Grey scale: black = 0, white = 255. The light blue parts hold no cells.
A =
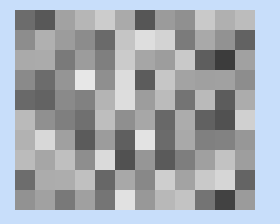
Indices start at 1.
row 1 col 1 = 108
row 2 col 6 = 197
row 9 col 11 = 214
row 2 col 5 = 106
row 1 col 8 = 155
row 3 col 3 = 122
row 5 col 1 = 105
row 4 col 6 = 220
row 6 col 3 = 127
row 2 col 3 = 156
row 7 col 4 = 91
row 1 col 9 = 144
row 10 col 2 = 161
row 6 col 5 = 190
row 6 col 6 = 143
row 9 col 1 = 109
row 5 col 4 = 129
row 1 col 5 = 204
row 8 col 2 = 166
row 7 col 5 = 156
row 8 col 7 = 150
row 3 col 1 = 170
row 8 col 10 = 160
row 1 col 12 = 188
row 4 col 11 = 161
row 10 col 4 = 160
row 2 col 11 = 146
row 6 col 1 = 186
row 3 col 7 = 166
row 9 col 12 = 100
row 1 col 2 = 88
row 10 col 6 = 225
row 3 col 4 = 156
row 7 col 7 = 227
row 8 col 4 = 142

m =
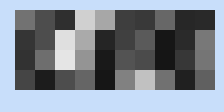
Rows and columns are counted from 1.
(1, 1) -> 114
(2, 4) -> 170
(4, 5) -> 22
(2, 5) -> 37
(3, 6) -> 83
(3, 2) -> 110
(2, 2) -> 77
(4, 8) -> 113
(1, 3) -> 47

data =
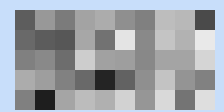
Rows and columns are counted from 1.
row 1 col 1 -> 93
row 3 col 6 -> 158
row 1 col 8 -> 189
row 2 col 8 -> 196
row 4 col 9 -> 148
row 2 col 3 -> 87
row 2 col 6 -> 228
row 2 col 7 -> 137
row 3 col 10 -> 213
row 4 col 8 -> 195
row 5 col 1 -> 128
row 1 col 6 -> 143
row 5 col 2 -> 30

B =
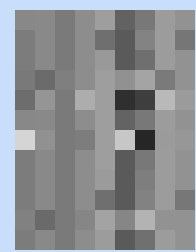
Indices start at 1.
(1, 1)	136
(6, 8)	156
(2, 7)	131
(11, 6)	134
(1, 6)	98
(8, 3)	122
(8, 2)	137
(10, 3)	122
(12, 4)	141
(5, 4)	173
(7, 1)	213
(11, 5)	163
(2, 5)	111
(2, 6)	90
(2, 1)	124
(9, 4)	141
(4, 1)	121
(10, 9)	119
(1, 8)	156
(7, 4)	125
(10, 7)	130
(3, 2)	137
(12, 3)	122
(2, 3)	122
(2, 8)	156
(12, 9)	146
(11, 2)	106
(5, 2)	149
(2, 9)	118
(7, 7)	38

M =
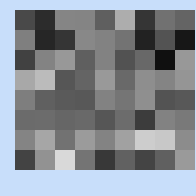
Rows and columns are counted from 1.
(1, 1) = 73
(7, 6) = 161
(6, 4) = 105
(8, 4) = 116
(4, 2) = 187
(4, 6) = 105
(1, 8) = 113
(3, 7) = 104
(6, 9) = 121
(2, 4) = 136
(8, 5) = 56
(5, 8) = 83
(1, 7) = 53
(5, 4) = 88
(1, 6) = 173
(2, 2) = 38
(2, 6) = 115
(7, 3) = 114
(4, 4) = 100
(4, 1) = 168
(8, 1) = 67
